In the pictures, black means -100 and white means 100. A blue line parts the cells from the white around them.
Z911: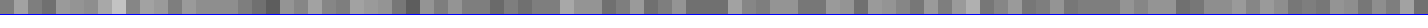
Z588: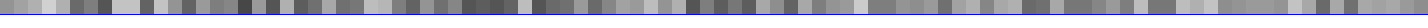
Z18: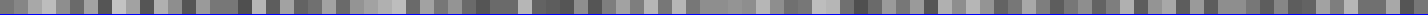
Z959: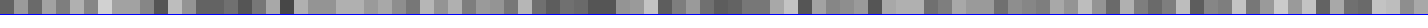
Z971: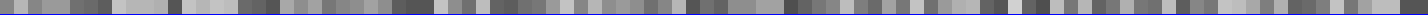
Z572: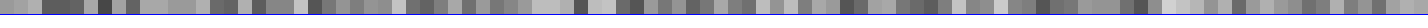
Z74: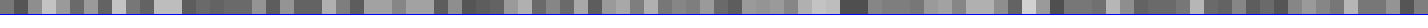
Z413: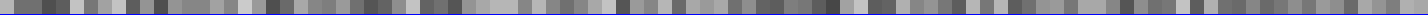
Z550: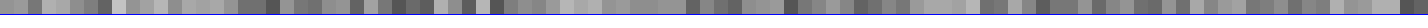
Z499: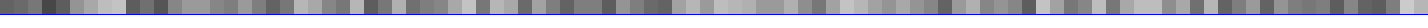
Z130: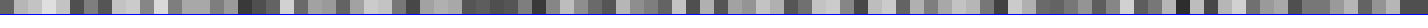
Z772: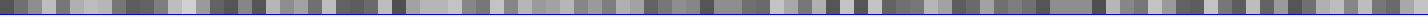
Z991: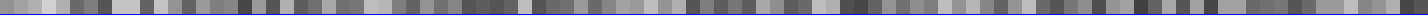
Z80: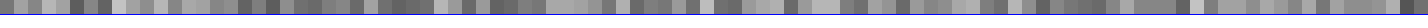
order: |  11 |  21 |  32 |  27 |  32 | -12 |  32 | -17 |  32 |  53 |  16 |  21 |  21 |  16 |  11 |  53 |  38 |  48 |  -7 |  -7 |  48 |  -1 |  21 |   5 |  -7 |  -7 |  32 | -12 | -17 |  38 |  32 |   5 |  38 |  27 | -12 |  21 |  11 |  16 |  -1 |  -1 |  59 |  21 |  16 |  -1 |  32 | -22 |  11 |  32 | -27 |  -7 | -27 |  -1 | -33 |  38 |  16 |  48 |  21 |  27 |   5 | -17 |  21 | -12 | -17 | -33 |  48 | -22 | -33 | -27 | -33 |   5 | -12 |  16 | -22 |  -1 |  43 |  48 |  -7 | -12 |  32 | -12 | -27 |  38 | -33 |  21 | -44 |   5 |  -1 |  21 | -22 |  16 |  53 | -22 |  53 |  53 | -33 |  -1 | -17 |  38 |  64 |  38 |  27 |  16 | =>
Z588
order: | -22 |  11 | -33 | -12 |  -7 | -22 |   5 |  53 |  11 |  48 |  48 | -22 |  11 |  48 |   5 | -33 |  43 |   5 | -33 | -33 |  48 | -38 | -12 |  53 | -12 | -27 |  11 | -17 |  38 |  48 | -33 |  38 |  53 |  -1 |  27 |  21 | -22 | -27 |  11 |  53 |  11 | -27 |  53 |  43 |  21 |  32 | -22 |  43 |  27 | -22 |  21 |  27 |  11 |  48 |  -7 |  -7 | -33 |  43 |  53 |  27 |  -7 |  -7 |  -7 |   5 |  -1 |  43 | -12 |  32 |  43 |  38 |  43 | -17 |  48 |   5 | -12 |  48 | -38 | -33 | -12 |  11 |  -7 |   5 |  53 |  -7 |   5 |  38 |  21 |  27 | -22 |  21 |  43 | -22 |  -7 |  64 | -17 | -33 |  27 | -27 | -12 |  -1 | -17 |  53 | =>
Z971
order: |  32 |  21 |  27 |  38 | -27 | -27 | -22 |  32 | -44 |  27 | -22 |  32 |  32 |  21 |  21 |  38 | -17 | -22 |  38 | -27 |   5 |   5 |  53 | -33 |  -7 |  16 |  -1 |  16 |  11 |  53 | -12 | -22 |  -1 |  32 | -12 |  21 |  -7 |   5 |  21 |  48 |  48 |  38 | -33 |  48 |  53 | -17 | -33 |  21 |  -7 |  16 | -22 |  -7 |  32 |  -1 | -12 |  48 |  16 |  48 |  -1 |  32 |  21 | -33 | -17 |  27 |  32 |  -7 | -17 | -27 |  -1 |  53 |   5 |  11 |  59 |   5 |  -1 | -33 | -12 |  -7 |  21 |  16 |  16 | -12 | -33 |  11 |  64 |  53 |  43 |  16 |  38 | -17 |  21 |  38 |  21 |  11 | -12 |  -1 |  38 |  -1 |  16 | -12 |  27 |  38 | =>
Z572

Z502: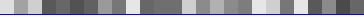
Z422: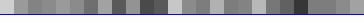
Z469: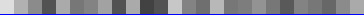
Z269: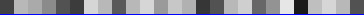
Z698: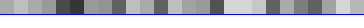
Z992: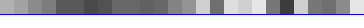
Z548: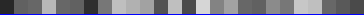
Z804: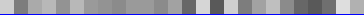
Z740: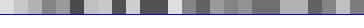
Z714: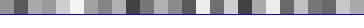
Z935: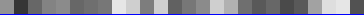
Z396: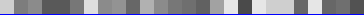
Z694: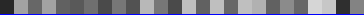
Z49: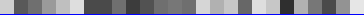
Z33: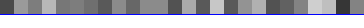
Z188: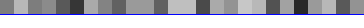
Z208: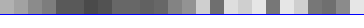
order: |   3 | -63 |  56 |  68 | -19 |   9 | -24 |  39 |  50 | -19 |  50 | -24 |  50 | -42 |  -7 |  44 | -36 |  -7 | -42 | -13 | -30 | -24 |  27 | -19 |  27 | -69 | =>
Z694
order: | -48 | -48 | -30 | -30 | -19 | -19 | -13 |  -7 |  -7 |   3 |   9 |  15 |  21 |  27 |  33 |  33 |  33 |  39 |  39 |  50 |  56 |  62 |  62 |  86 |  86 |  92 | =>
Z714
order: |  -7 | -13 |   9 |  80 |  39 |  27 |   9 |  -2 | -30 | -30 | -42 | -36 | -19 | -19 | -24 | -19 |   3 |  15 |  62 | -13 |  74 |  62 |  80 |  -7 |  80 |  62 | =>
Z208
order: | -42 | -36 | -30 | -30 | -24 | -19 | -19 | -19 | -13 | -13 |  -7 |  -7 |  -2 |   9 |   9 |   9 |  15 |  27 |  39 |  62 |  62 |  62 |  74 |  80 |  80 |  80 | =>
Z396
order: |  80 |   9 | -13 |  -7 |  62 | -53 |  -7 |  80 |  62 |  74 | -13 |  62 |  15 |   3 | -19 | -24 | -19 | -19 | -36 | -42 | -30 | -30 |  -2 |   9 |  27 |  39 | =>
Z992

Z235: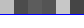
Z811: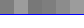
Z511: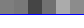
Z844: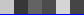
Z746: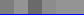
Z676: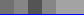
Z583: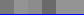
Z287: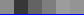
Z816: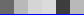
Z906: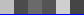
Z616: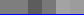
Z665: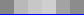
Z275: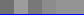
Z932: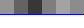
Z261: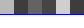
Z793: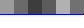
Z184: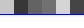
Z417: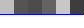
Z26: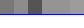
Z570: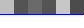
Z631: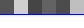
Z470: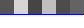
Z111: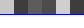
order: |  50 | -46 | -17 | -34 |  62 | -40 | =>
Z906
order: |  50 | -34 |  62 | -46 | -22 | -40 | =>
Z631
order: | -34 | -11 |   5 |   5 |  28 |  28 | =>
Z676
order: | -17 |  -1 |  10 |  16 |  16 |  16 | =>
Z746
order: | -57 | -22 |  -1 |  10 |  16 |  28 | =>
Z932

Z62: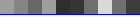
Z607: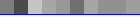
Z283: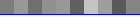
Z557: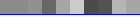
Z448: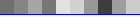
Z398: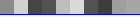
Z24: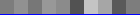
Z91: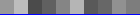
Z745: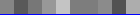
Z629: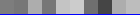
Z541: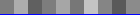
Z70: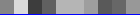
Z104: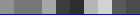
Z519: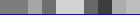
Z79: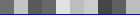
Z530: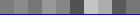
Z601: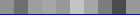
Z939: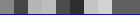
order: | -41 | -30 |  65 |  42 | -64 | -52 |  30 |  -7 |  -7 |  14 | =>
Z104
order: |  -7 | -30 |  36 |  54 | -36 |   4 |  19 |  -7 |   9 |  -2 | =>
Z530
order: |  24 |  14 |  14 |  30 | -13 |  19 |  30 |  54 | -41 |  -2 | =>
Z607
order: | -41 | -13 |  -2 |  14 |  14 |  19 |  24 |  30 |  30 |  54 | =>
Z607

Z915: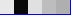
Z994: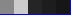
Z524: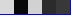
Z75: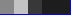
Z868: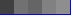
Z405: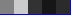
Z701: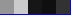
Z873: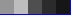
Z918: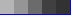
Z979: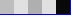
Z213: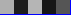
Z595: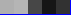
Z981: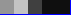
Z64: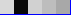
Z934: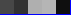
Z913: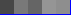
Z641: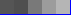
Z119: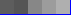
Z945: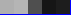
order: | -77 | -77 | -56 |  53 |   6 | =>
Z75
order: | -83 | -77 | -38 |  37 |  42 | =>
Z945
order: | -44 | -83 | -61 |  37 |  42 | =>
Z595
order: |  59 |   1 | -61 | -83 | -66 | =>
Z405
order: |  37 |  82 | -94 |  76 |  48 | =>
Z915
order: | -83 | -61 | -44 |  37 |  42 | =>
Z595
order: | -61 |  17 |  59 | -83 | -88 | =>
Z701

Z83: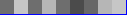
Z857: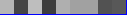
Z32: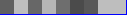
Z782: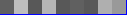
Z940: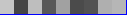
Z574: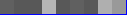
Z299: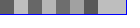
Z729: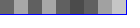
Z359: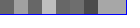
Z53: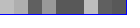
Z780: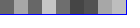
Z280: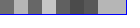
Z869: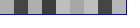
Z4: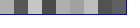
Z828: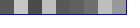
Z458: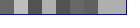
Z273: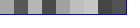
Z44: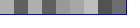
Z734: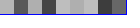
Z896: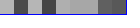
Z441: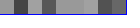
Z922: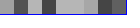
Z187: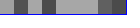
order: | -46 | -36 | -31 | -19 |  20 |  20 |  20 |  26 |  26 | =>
Z441
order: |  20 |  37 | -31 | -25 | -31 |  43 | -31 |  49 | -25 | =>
Z782
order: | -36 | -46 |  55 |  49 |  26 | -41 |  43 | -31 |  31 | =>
Z273

